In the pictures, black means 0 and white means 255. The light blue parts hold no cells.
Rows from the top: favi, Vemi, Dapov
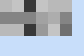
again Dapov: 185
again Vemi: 132
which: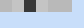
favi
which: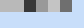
Dapov

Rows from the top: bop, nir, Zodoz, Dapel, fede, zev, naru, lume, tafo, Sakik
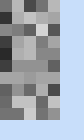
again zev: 146
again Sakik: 115
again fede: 135
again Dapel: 165
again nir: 175
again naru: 165
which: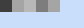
Dapel

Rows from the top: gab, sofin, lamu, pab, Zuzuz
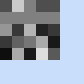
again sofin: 128
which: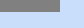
sofin
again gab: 78
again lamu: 56
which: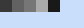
pab
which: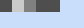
gab

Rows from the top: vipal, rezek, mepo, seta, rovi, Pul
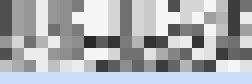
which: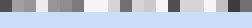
vipal
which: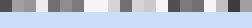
mepo
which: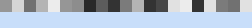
seta
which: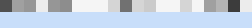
rezek

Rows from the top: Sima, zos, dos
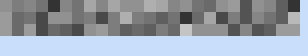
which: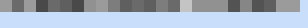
dos
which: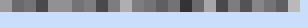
zos
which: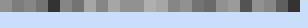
Sima

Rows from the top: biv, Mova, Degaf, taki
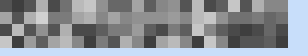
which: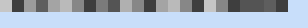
taki
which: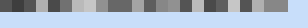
biv
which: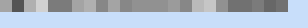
Mova

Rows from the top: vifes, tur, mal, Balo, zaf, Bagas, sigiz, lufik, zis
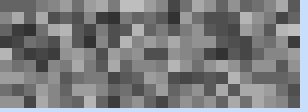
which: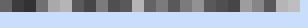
mal
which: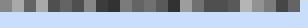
tur
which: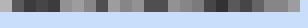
zaf

